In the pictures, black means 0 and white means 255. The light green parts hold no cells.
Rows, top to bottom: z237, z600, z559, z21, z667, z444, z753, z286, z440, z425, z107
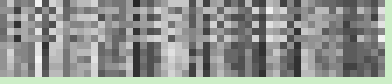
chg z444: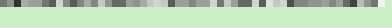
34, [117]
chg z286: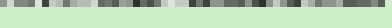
31, [158]
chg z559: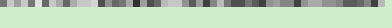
8, [158]

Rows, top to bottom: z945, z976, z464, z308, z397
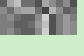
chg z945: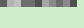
1, [166]
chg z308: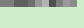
6, [192]
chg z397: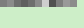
4, [95]

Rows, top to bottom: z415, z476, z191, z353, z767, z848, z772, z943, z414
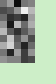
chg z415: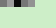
4, [130]
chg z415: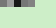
2, [11]
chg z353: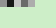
2, [184]
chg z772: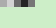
4, [106]
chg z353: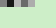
0, [146]
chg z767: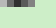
1, [90]

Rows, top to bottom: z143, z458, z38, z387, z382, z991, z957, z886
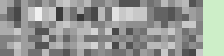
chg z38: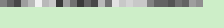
4, [200]
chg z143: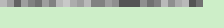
0, [172]
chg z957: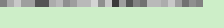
16, [72]
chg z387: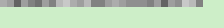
27, [200]
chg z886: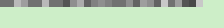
10, [129]

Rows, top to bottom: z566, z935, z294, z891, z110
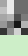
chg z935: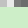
2, [108]
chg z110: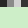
0, [52]

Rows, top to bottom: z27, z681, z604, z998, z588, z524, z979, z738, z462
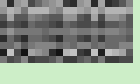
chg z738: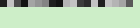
7, [44]
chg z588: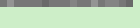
13, [132]

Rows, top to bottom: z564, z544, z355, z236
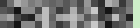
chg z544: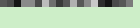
14, [58]
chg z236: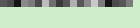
4, [138]

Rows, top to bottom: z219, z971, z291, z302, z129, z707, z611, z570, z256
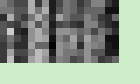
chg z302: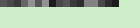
4, [162]
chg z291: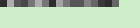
3, [58]
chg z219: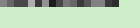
16, [29]
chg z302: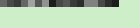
0, [86]

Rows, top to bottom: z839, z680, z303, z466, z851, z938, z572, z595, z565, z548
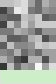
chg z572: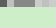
4, [148]
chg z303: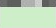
3, [192]
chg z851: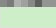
0, [122]
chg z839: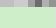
3, [220]

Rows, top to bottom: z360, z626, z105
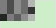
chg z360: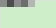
0, [124]
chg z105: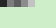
4, [181]
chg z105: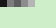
0, [38]
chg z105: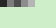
2, [93]
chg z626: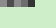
0, [124]
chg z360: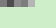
3, [109]
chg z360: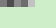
4, [181]

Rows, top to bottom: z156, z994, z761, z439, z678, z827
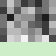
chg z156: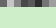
3, [59]
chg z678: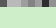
6, [59]
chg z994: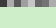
3, [172]
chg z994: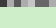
6, [116]
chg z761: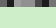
0, [116]
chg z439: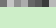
2, [131]

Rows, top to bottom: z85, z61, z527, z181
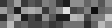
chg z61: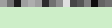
6, [56]
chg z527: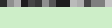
5, [44]
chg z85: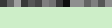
9, [29]
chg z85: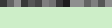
2, [159]
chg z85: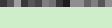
1, [100]
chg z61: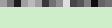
4, [174]

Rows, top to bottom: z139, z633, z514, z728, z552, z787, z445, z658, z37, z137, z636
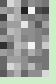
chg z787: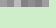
2, [174]
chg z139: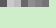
1, [216]
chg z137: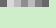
6, [117]

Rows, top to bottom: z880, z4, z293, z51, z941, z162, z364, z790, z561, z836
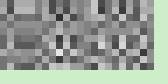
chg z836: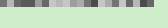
11, [157]
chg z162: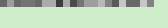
7, [157]
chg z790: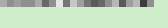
18, [171]
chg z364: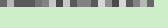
15, [157]

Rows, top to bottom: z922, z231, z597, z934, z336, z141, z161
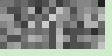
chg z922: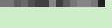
6, [79]
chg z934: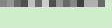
3, [64]
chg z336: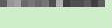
13, [48]
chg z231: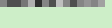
9, [149]
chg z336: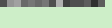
0, [93]
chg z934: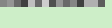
14, [105]
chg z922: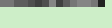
3, [105]

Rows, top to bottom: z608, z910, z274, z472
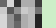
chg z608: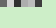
4, [173]
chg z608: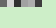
3, [173]
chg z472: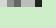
3, [173]
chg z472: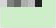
1, [145]

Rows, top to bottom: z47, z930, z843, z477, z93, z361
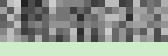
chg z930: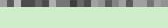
15, [103]
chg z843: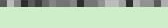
13, [103]
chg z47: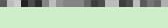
7, [204]
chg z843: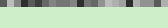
16, [188]
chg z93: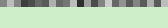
22, [76]

